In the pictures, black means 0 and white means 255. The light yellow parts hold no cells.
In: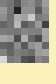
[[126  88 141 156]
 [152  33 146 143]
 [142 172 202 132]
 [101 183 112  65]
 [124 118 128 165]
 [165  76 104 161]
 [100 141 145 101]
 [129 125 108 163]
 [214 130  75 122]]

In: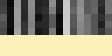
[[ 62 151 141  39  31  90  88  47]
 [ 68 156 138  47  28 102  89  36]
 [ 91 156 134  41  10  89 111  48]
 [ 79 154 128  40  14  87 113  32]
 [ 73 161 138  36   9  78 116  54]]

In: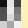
[[ 17  64]
 [ 80 120]
 [ 84 134]
 [209 241]]

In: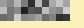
[[156 181  46  70 199]
 [189 136  87 190 135]
 [108 202 142 109  47]]

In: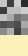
[[198 204]
 [ 61 189]
 [194 113]
 [ 83  77]
 [139  65]]

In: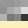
[[152 156]
 [143 182]
 [178 133]]

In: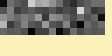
[[ 11  91 206 174 111  44  93 109]
 [ 82  62  94  70  63  68 100  69]
 [145 105 110  56 131  75  81  15]
 [181  89  87 152  74  54 107 109]
 [103  94   6  64  11 109  92  91]]

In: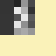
[[ 52  35  73]
 [ 52 233  51]
 [ 53  83  91]
 [ 53 228  81]
 [ 53 157 150]]

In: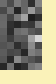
[[109 123  46]
 [ 73  36 153]
 [104 120  30]
 [106  38  56]
 [ 97 108  89]
 [ 91  93 163]
 [ 83  47 140]
 [ 92  76 127]
 [ 85 137  84]
 [ 39  34 115]]
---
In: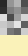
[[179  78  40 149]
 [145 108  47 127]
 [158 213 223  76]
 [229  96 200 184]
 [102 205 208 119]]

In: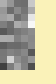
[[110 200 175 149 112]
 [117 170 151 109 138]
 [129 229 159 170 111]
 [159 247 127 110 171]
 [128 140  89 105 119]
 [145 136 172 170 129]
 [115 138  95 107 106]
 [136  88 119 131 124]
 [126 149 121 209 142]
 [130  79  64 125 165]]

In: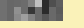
[[ 79  94 112 103 105 108 129 192  43]
 [105  90 112 103 144 108  55 105  43]
 [105  94 112 103 138 159 129 105  86]]

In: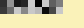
[[ 96 126  49 147  26  36 203   2 202]
 [ 72 200  58 107 201 135 200 185  12]]

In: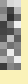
[[214 222 156]
 [ 70 184 127]
 [ 49 104 155]
 [131 241  64]
 [ 75 132  68]
 [191  93  82]
 [113 134 158]
 [236 127 123]
 [153 238 179]
 [133 118  60]]

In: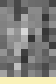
[[104  70  84 109  72 117 108 106]
 [100 135 141 130  71  82 138 138]
 [ 55 119 133 144  77 171 131 136]
 [ 99 142 129 135 132 155 140 133]
 [ 55  86 132 180 149 216 124 159]
 [ 64 112 109 146 141 175  52 133]
 [126  61 105 139 169 158 115 123]
 [ 95 151 147 106 175  63 106 124]
 [106  95 115 125 120  52 144 119]
 [ 74 106 100  91 192  94 108  97]
 [ 84 154 162 103 145  89 136 119]]

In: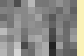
[[128 110 108 122  77 140 184 119 118 128 145]
 [132  97 130 126 136 136 156 139 131 122 106]
 [118 111 106 121 151 136 140 161 116  88 124]
 [103 118 139 118 159 135 145 137 129 100 130]
 [107 145 187 152 151 118 140 141 152  76 140]
 [109 156 146 127 156 111 160 170 145  69 122]
 [102 114 173 149 190  73 117 152 171  34 158]
 [ 97  91 181 148 212 119 109 160 171  46 116]]
